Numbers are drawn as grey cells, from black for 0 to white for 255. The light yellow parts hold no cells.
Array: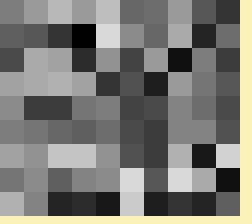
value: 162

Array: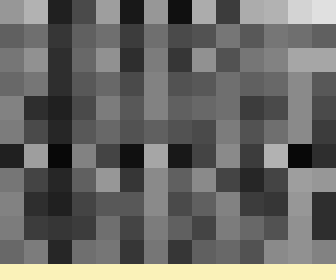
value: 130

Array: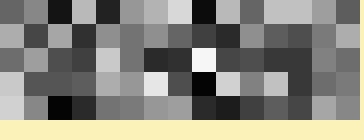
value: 109

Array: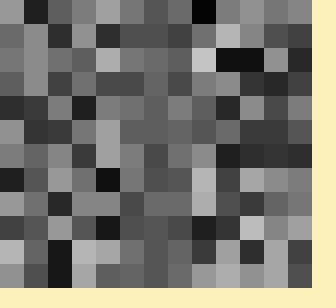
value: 65

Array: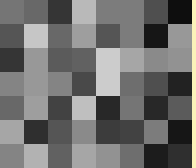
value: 104
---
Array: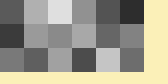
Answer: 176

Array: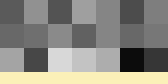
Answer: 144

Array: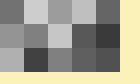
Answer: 205

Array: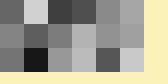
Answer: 209

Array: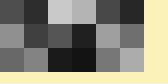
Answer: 45

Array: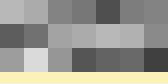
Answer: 171
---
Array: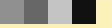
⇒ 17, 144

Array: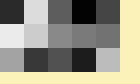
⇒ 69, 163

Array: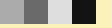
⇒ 19, 171

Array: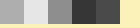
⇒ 74, 174

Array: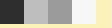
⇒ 247, 46

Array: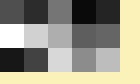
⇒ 36, 23

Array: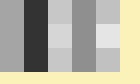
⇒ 193, 165
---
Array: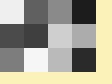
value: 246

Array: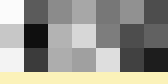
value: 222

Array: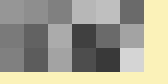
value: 77

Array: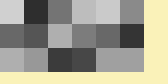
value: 71

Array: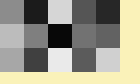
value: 234

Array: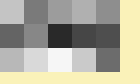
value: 246
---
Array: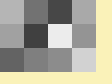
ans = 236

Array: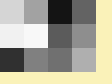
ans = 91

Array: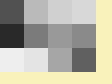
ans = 152

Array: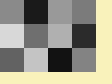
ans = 175

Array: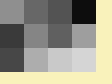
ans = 96

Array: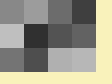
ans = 84
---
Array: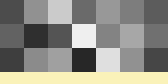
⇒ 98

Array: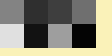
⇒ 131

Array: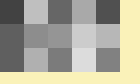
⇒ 95

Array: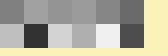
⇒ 128

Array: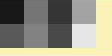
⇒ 24

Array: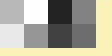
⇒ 184

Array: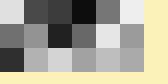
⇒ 112

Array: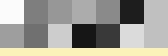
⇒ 251
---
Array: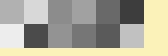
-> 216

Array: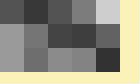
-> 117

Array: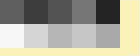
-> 61

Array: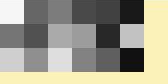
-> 81

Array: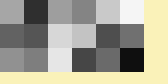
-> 85

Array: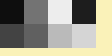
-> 115

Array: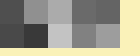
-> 144

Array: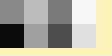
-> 187

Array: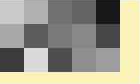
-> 92

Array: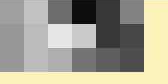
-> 187
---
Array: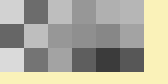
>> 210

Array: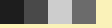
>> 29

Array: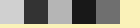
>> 208

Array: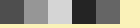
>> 78

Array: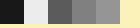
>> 24

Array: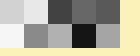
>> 210

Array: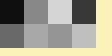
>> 15

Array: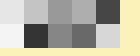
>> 230

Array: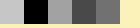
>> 198
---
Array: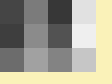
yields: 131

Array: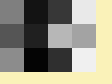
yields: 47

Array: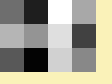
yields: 209

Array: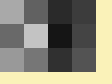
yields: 48

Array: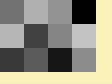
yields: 22

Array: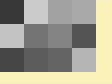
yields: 100

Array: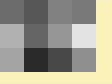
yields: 72

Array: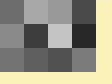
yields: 81
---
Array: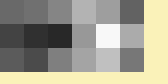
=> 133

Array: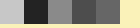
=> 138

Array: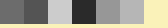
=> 204

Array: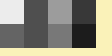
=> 156

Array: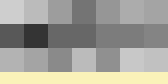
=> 157

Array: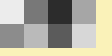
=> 44

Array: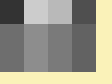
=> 185

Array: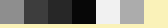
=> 39

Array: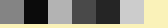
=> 179

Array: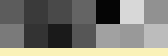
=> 73
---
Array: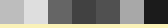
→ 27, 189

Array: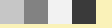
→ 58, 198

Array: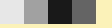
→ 100, 231

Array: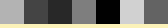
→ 99, 179

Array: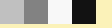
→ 18, 192

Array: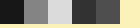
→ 78, 23

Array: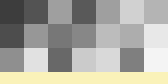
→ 180, 143
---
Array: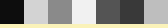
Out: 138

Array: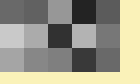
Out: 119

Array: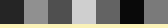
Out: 99

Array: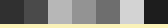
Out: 110

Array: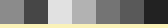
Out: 116

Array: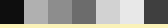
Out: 141

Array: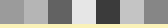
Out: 155
